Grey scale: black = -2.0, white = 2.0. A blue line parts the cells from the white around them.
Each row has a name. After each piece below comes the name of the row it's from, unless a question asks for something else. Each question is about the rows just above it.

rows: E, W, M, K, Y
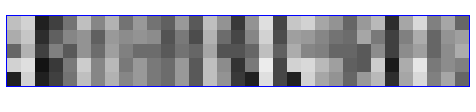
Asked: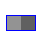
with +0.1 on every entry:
0.4  -0.4
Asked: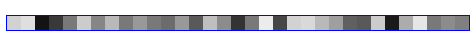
K
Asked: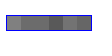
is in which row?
M
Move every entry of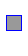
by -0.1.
0.3
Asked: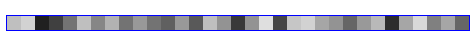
E

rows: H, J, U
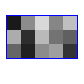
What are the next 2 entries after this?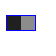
0.5  -1.2
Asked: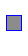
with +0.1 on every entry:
0.3

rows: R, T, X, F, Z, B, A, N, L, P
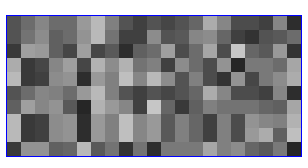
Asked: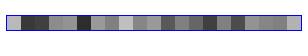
N
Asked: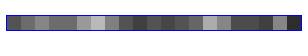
R

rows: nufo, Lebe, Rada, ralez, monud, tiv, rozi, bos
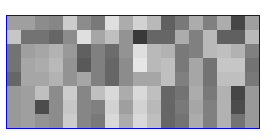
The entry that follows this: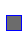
0.3
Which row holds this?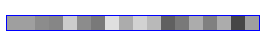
nufo
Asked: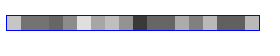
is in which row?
Lebe
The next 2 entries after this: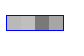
-0.2  1.1
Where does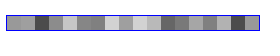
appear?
rozi
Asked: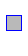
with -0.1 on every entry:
0.8

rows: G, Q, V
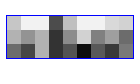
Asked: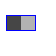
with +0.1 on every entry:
-0.8  0.9
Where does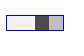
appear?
G
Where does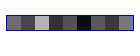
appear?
V
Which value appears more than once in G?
1.8

